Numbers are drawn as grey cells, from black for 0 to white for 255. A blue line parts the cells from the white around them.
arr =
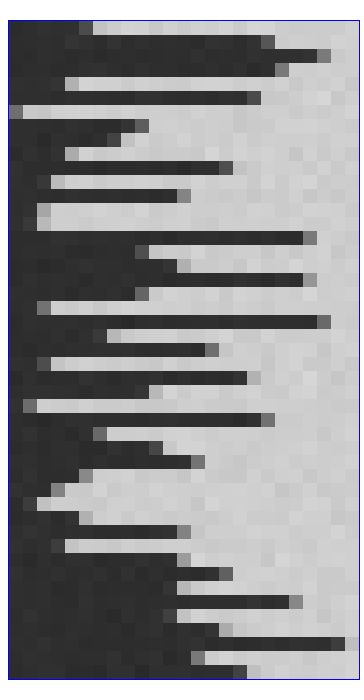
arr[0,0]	44
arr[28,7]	46
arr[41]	[47, 46, 47, 45, 44, 49, 45, 46, 47, 45, 46, 47, 45, 47, 47, 46, 46, 51, 46, 48, 135, 205, 202, 207, 211]
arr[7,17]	202
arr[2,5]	46
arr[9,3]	50
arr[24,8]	206
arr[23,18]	201
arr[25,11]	43
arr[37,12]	207
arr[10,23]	202
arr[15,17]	45
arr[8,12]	210
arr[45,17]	207
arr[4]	[48, 47, 48, 52, 177, 211, 208, 208, 203, 208, 206, 204, 203, 209, 210, 209, 205, 208, 204, 209, 201, 207, 205, 209, 200]
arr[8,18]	207
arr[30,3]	47
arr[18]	[44, 48, 46, 47, 46, 43, 47, 46, 49, 45, 46, 43, 45, 46, 44, 45, 49, 46, 43, 49, 45, 149, 204, 206, 204]
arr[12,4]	49
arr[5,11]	46
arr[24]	[48, 47, 77, 196, 205, 209, 205, 203, 206, 202, 200, 208, 201, 205, 207, 206, 206, 207, 199, 207, 210, 202, 202, 207, 201]
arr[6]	[110, 200, 198, 207, 208, 210, 208, 205, 209, 205, 206, 206, 204, 209, 206, 206, 199, 203, 207, 207, 202, 206, 203, 206, 211]
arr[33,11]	207
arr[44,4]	47
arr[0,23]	204
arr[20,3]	206
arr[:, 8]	[211, 45, 46, 44, 203, 44, 209, 52, 194, 208, 44, 206, 45, 204, 208, 47, 45, 45, 49, 44, 211, 41, 201, 49, 206, 47, 47, 205, 46, 205, 45, 44, 209, 206, 208, 202, 46, 206, 45, 49, 45, 47, 48, 43, 45, 44, 48]
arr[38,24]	207
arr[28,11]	48
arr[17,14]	202
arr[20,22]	206
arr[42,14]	205
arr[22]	[45, 46, 45, 48, 44, 48, 57, 183, 201, 206, 207, 208, 201, 203, 207, 212, 201, 201, 210, 204, 204, 205, 205, 211, 206]
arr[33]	[50, 47, 46, 130, 202, 201, 210, 202, 206, 205, 210, 207, 206, 205, 207, 208, 209, 207, 209, 198, 203, 208, 201, 203, 204]
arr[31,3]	46
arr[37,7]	200
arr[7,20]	209

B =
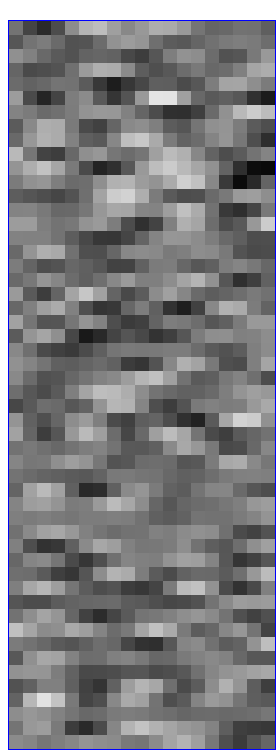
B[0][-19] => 115
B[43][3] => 143
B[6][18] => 188
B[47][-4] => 177
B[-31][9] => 64
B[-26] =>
[110, 87, 75, 90, 127, 164, 189, 186, 173, 141, 115, 105, 97, 98, 106, 126, 148, 159, 152]
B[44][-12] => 103
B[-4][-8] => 78
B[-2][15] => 94
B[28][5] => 155
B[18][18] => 97
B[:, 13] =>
[117, 101, 141, 121, 87, 104, 63, 117, 108, 135, 166, 193, 79, 171, 165, 140, 141, 87, 180, 106, 65, 109, 124, 108, 163, 90, 98, 122, 34, 116, 151, 88, 99, 116, 108, 116, 145, 114, 158, 106, 193, 82, 150, 92, 139, 130, 113, 92, 132, 107, 147, 159]
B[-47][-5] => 89
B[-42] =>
[148, 174, 194, 166, 122, 74, 35, 48, 88, 153, 189, 203, 185, 166, 145, 99, 47, 12, 9]
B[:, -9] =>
[173, 111, 86, 79, 95, 228, 76, 127, 170, 160, 189, 147, 123, 131, 67, 132, 137, 123, 127, 140, 96, 99, 51, 121, 83, 192, 115, 78, 100, 159, 96, 110, 115, 123, 102, 96, 129, 120, 126, 91, 68, 79, 120, 193, 47, 103, 74, 167, 115, 114, 178, 139]
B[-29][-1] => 140
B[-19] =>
[100, 162, 186, 161, 96, 41, 45, 96, 138, 149, 123, 98, 92, 116, 133, 134, 106, 86, 77]
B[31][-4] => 168
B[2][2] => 105
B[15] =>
[130, 129, 129, 115, 93, 72, 55, 54, 69, 100, 132, 150, 149, 140, 125, 105, 95, 77, 78]
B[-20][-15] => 91
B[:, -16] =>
[76, 106, 90, 83, 116, 68, 112, 171, 171, 61, 166, 126, 70, 104, 115, 115, 169, 83, 134, 100, 171, 85, 143, 64, 96, 84, 90, 106, 102, 86, 104, 143, 96, 161, 148, 122, 167, 55, 117, 63, 158, 92, 149, 143, 90, 163, 125, 128, 195, 130, 122, 126]
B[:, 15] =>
[104, 122, 82, 109, 164, 96, 145, 148, 149, 77, 99, 57, 121, 57, 76, 105, 121, 125, 86, 100, 177, 96, 143, 82, 79, 120, 126, 124, 166, 62, 73, 168, 122, 134, 119, 114, 112, 86, 87, 91, 75, 138, 115, 135, 92, 130, 147, 177, 146, 105, 94, 79]
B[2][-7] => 146
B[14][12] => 176
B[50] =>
[116, 152, 157, 122, 60, 42, 75, 134, 179, 195, 178, 165, 153, 147, 131, 94, 63, 59, 56]
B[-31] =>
[162, 117, 84, 85, 118, 148, 130, 78, 59, 64, 99, 125, 121, 109, 86, 96, 123, 153, 153]
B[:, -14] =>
[180, 84, 99, 155, 91, 139, 147, 74, 95, 143, 74, 110, 111, 119, 147, 72, 79, 96, 95, 198, 79, 148, 25, 75, 100, 116, 164, 99, 155, 186, 125, 148, 88, 41, 126, 124, 129, 138, 54, 85, 92, 103, 65, 158, 96, 109, 73, 65, 68, 104, 42, 148]
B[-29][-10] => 120
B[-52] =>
[115, 68, 42, 76, 141, 180, 189, 159, 136, 152, 173, 170, 153, 117, 101, 104, 114, 113, 95]
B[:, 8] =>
[136, 156, 72, 139, 55, 84, 129, 137, 190, 108, 88, 180, 210, 165, 76, 69, 136, 67, 154, 73, 103, 59, 85, 122, 60, 157, 173, 178, 64, 70, 89, 87, 122, 138, 167, 125, 114, 129, 133, 171, 61, 92, 90, 121, 70, 132, 85, 157, 170, 125, 179, 121]
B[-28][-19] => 145
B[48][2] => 226
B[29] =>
[162, 101, 61, 86, 152, 186, 159, 108, 70, 105, 159, 188, 166, 116, 74, 62, 90, 102, 114]
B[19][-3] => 110
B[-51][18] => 109

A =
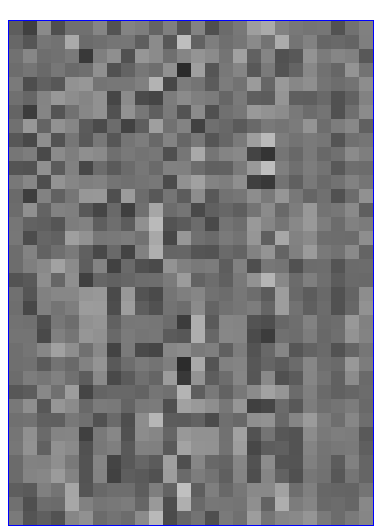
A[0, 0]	93
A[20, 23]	81
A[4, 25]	141
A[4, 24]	115
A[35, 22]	122
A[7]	[112, 152, 100, 146, 134, 91, 75, 108, 66, 94, 159, 113, 131, 65, 111, 104, 90, 105, 121, 116, 123, 148, 109, 125, 136, 96]
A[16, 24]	138
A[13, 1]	144
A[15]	[119, 76, 102, 97, 159, 146, 119, 121, 125, 114, 168, 71, 151, 112, 106, 122, 115, 150, 95, 167, 130, 138, 110, 109, 108, 142]
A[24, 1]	113
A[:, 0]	[93, 103, 113, 109, 122, 112, 100, 112, 87, 118, 84, 120, 106, 108, 118, 119, 109, 109, 83, 112, 110, 114, 116, 111, 111, 108, 87, 120, 112, 117, 119, 107, 107, 94, 112, 122]
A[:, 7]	[83, 117, 143, 81, 119, 70, 81, 108, 86, 111, 90, 116, 79, 105, 110, 121, 105, 65, 97, 74, 77, 97, 105, 67, 89, 73, 104, 121, 106, 135, 127, 68, 65, 110, 120, 115]
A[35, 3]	82
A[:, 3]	[79, 114, 113, 119, 87, 152, 84, 146, 82, 139, 91, 147, 97, 130, 85, 97, 111, 162, 102, 135, 116, 119, 128, 161, 115, 129, 112, 150, 95, 132, 145, 143, 155, 116, 107, 82]
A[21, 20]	110
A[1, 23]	105
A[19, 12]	127
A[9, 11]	79
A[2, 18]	133
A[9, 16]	137
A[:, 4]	[112, 170, 122, 106, 146, 141, 113, 134, 118, 126, 129, 134, 118, 127, 125, 159, 122, 139, 143, 135, 126, 109, 117, 142, 105, 112, 157, 139, 120, 133, 138, 121, 131, 166, 167, 134]
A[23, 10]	69
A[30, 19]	96
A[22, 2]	73
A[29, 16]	161
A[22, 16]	133
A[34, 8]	124
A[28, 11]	92
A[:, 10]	[100, 139, 139, 110, 179, 69, 95, 159, 104, 119, 106, 120, 88, 166, 186, 168, 175, 74, 110, 74, 81, 118, 119, 69, 115, 101, 117, 123, 182, 134, 128, 91, 81, 126, 153, 185]
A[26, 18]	162
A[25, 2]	118
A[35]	[122, 84, 95, 82, 134, 145, 107, 115, 108, 139, 185, 75, 102, 115, 79, 122, 112, 157, 117, 134, 137, 149, 122, 108, 122, 134]
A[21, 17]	83
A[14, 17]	153

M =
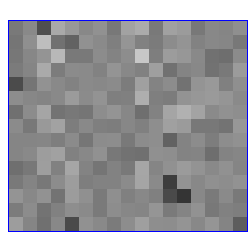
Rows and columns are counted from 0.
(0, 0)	121
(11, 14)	144
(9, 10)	144
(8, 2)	134
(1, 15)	134
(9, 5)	136
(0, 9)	171
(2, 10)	126
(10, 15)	145
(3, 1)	133
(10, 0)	111
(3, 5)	138
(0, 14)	136
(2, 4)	121
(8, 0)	133
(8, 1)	133
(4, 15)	128
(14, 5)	145
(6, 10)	130
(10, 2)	158
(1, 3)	113
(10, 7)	130
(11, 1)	132
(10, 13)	147
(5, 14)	154
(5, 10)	127
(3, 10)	159
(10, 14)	137
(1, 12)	148
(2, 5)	121
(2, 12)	151
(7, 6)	127
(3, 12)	132
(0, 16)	143
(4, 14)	153
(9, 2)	157
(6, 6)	141
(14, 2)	112
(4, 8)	124
